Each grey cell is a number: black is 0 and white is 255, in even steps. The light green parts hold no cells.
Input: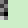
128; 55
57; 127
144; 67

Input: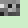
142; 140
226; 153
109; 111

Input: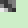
67; 54
137; 53
236; 191

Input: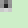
152; 99
146; 35
201; 213

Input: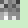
97; 177
192; 72
120; 140

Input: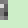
122; 128
216; 100
120; 98

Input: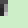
74; 77
49; 145
38; 150
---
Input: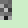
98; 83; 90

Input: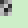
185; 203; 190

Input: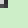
46; 78

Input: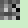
86; 20; 102; 74; 120

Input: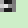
118; 138; 26

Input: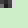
222; 67

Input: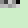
5; 179
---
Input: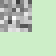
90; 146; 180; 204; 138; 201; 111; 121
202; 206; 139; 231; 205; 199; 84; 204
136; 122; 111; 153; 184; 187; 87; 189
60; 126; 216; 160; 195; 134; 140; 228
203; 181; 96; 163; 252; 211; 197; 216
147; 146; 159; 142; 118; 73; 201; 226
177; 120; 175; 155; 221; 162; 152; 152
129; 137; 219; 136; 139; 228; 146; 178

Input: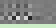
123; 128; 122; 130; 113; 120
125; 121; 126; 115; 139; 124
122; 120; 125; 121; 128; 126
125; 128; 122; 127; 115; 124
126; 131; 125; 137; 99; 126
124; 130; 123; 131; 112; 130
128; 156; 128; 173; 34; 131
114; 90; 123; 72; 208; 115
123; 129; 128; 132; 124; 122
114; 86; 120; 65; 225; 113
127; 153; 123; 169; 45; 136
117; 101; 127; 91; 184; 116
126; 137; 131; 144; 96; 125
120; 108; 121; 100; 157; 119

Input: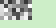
117; 251; 90; 150; 73
55; 133; 130; 237; 243
118; 130; 77; 156; 221
213; 136; 222; 79; 78
105; 156; 56; 86; 233
53; 188; 151; 182; 140
200; 71; 253; 174; 252
75; 219; 220; 215; 166

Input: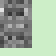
101; 120; 136; 140; 142; 120; 117; 120; 125; 96; 119; 100
143; 131; 190; 175; 121; 119; 88; 116; 130; 105; 88; 94
75; 135; 80; 53; 152; 127; 180; 120; 89; 67; 149; 117
86; 133; 91; 66; 143; 124; 166; 125; 101; 77; 137; 107
115; 111; 91; 110; 109; 118; 126; 128; 104; 150; 130; 147
78; 142; 87; 56; 157; 121; 176; 119; 96; 56; 142; 116
126; 108; 88; 92; 116; 116; 136; 135; 93; 152; 108; 138
147; 151; 226; 161; 133; 116; 86; 103; 140; 84; 69; 86

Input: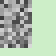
152; 170; 216; 81; 90; 89; 196; 100; 140; 189; 189; 216
69; 86; 177; 117; 184; 93; 198; 177; 92; 151; 95; 71
197; 140; 60; 215; 112; 197; 93; 185; 201; 116; 124; 109
78; 184; 202; 107; 79; 73; 157; 144; 102; 140; 82; 203
178; 178; 189; 140; 175; 74; 107; 122; 197; 126; 176; 110
168; 142; 163; 195; 152; 177; 152; 212; 154; 213; 126; 69
200; 71; 181; 196; 157; 168; 142; 164; 114; 150; 142; 213
76; 170; 157; 160; 60; 195; 76; 205; 184; 101; 165; 116

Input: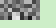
117; 110; 122; 159; 106
69; 160; 108; 89; 175
183; 74; 182; 99; 25
182; 79; 138; 177; 111
123; 110; 156; 57; 51
85; 149; 77; 188; 231
111; 115; 73; 211; 218
162; 74; 199; 87; 42
104; 146; 93; 141; 135
179; 83; 163; 119; 88
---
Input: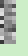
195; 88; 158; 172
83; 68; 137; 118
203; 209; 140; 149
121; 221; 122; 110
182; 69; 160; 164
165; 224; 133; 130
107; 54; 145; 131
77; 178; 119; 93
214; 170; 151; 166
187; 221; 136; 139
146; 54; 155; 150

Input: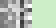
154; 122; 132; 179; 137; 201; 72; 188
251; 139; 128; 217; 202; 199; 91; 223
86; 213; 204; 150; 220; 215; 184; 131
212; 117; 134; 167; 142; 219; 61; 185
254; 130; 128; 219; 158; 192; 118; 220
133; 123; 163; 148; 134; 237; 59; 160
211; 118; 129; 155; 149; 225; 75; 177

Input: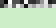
51; 70; 4; 254; 80; 82; 33; 242; 53; 48; 82; 149; 231; 30
226; 54; 142; 227; 107; 238; 172; 20; 197; 163; 212; 187; 222; 149

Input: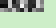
129; 42; 38; 204; 29; 88; 197; 157; 43; 50; 214
154; 7; 13; 207; 66; 63; 241; 114; 44; 34; 220
93; 164; 133; 105; 190; 86; 34; 171; 27; 145; 106

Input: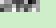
162; 221; 152; 158; 80; 64; 74; 179; 14; 57
170; 130; 115; 121; 194; 81; 118; 97; 103; 167
160; 59; 144; 145; 249; 108; 195; 72; 161; 239

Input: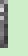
160; 108
78; 166
73; 218
96; 91
84; 188
97; 113
60; 115
75; 120
76; 130
52; 112
60; 93
91; 77
